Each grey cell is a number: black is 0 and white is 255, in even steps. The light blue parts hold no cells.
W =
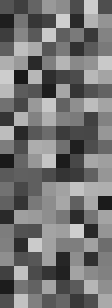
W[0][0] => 84
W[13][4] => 162
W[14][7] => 27
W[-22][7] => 78
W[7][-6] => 153
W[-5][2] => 203
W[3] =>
[95, 191, 171, 86, 122, 49, 90, 122]
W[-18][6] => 147
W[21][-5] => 87
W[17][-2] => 161
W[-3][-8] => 64
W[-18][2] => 41
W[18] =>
[143, 81, 87, 161, 38, 142, 47, 126]
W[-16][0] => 186
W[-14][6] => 65
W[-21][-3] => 41
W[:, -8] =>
[84, 30, 61, 95, 175, 205, 186, 113, 52, 189, 125, 26, 90, 114, 97, 41, 125, 128, 143, 64, 28, 79]
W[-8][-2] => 168
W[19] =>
[64, 193, 75, 52, 33, 163, 138, 129]
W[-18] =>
[175, 154, 41, 127, 181, 137, 147, 201]
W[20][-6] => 98
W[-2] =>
[28, 117, 98, 164, 68, 91, 182, 143]
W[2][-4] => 95
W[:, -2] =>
[205, 178, 57, 90, 147, 184, 82, 189, 65, 71, 77, 167, 97, 177, 168, 117, 39, 161, 47, 138, 182, 78]
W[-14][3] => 175
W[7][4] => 98
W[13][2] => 95
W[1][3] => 67
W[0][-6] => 100
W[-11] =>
[26, 102, 151, 197, 28, 72, 167, 159]

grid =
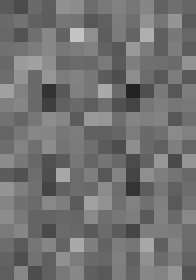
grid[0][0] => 90
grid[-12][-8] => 153
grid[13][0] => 148
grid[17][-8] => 127
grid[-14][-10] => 88
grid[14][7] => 145
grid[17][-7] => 99
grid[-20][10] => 134
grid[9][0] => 101
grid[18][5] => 124
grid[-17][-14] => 113
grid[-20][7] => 121
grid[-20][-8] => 108
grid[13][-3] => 119
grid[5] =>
[109, 147, 106, 150, 124, 130, 120, 92, 78, 142, 108, 89, 124, 89]
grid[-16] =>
[104, 155, 160, 142, 102, 107, 105, 122, 90, 126, 112, 111, 107, 147]
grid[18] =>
[99, 79, 114, 96, 144, 124, 106, 103, 128, 97, 144, 107, 122, 100]
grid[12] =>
[92, 81, 109, 78, 167, 108, 127, 87, 132, 69, 143, 126, 116, 105]
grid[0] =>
[90, 75, 106, 94, 144, 140, 108, 121, 129, 119, 134, 98, 111, 102]
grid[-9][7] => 116
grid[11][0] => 139
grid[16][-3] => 126
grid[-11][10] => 106
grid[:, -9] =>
[140, 116, 195, 124, 107, 130, 128, 106, 91, 124, 123, 119, 108, 109, 91, 102, 104, 169, 124, 135]
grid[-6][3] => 136
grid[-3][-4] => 167
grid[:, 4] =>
[144, 118, 99, 119, 102, 124, 88, 97, 134, 119, 116, 92, 167, 98, 126, 104, 107, 100, 144, 121]
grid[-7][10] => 93
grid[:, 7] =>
[121, 96, 93, 99, 122, 92, 169, 112, 150, 96, 91, 116, 87, 140, 145, 111, 107, 99, 103, 89]
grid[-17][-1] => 93
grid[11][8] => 104
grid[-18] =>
[103, 82, 111, 135, 99, 195, 143, 93, 123, 100, 175, 95, 120, 103]
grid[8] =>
[114, 102, 120, 141, 134, 91, 153, 150, 111, 132, 128, 131, 88, 110]

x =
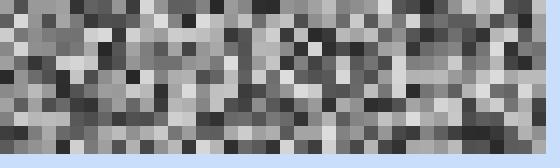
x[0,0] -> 159
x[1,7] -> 79
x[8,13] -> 199
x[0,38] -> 193
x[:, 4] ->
[160, 165, 115, 107, 204, 46, 45, 105, 183, 105, 45]
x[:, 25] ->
[142, 202, 164, 44, 88, 104, 105, 145, 132, 152, 72]
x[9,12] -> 118
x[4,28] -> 213
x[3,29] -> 55
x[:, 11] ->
[147, 221, 157, 88, 113, 131, 48, 59, 110, 201, 145]
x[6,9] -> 200
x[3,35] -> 219
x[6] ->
[138, 149, 186, 153, 45, 83, 117, 157, 154, 200, 184, 48, 164, 218, 143, 192, 196, 60, 74, 114, 149, 219, 202, 86, 82, 105, 189, 118, 210, 44, 116, 138, 96, 180, 220, 110, 101, 215, 152]
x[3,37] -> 124
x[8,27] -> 193
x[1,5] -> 122
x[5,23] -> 89
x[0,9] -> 60
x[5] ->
[42, 147, 108, 80, 46, 196, 77, 142, 169, 39, 213, 131, 173, 177, 79, 100, 186, 96, 203, 110, 221, 96, 82, 89, 215, 104, 80, 156, 214, 178, 179, 184, 154, 136, 191, 219, 168, 186, 186]
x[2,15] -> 174
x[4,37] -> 45
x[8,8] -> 59
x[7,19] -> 89
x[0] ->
[159, 81, 153, 153, 160, 51, 98, 90, 149, 60, 214, 147, 95, 96, 130, 40, 155, 134, 46, 44, 147, 139, 161, 187, 130, 142, 156, 218, 85, 72, 40, 83, 146, 202, 178, 208, 81, 73, 193]
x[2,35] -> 183
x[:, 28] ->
[85, 122, 142, 170, 213, 214, 210, 82, 161, 72, 50]
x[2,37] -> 91
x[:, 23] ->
[187, 167, 57, 47, 104, 89, 86, 50, 178, 221, 208]
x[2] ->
[204, 119, 141, 123, 115, 114, 206, 217, 56, 208, 172, 157, 204, 199, 190, 174, 56, 85, 174, 206, 57, 188, 42, 57, 184, 164, 189, 103, 142, 86, 49, 75, 111, 79, 51, 183, 205, 91, 161]
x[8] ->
[129, 202, 183, 187, 183, 88, 78, 101, 59, 81, 77, 110, 207, 199, 65, 50, 105, 109, 85, 120, 106, 52, 133, 178, 93, 132, 139, 193, 161, 219, 174, 159, 200, 77, 92, 86, 195, 187, 57]
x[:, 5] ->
[51, 122, 114, 120, 213, 196, 83, 60, 88, 92, 208]
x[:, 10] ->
[214, 165, 172, 126, 127, 213, 184, 162, 77, 174, 71]

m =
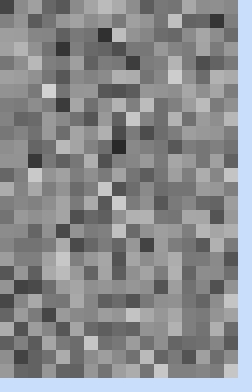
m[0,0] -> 69
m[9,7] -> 176
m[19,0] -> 86
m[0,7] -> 187
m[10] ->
[142, 148, 101, 112, 185, 164, 130, 110, 41, 137, 127, 119, 88, 125, 118, 128, 114]
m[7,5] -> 166
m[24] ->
[95, 128, 91, 166, 121, 108, 197, 112, 120, 156, 113, 143, 101, 109, 112, 133, 90]
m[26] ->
[153, 102, 98, 150, 100, 98, 150, 115, 158, 172, 116, 199, 128, 128, 133, 124, 198]
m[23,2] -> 157
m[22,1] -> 155
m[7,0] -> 126
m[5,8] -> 176
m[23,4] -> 86
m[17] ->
[133, 115, 115, 124, 171, 74, 103, 124, 102, 151, 67, 156, 125, 115, 89, 177, 122]
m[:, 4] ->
[88, 150, 96, 52, 121, 87, 116, 59, 137, 109, 185, 96, 161, 147, 164, 164, 73, 171, 199, 187, 156, 118, 154, 86, 121, 172, 100]
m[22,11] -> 151
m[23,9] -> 99
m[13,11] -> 109
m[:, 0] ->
[69, 129, 158, 161, 118, 160, 146, 126, 131, 119, 142, 147, 102, 172, 126, 115, 140, 133, 157, 86, 148, 71, 101, 173, 95, 142, 153]
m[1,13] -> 99
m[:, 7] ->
[187, 152, 48, 100, 124, 139, 87, 143, 153, 176, 110, 81, 122, 199, 88, 95, 128, 124, 166, 164, 149, 95, 157, 94, 112, 158, 115]
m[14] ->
[126, 135, 129, 142, 164, 122, 170, 88, 203, 123, 144, 87, 122, 134, 105, 100, 157]
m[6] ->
[146, 144, 121, 211, 116, 150, 151, 87, 81, 92, 150, 147, 142, 167, 143, 165, 124]
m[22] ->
[101, 155, 123, 70, 154, 137, 134, 157, 149, 195, 169, 151, 167, 127, 122, 148, 162]
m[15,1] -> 153
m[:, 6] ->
[165, 141, 115, 105, 97, 130, 151, 112, 85, 143, 130, 175, 143, 126, 170, 104, 123, 103, 152, 100, 143, 134, 134, 105, 197, 140, 150]
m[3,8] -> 78
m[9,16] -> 125

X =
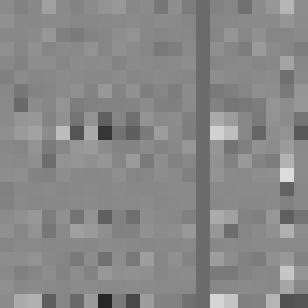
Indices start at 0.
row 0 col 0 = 139
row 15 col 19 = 151
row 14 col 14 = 108
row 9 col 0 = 143
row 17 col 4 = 136
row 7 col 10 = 139
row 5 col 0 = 128
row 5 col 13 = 134
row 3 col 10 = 133
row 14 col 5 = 137
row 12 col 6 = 135
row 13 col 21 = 136
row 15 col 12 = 136
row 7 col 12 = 128
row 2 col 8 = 142
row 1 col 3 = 138
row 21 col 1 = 171
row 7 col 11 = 128
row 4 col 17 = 137
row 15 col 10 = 141
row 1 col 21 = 140
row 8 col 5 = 116
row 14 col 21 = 136
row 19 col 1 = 128
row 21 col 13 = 113
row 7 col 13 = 139
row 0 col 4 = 138
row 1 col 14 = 108
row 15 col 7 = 96
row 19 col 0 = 137
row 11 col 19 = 124
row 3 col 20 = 134
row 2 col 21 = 138
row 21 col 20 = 82
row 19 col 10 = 143
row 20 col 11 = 137
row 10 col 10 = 140
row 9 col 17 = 136
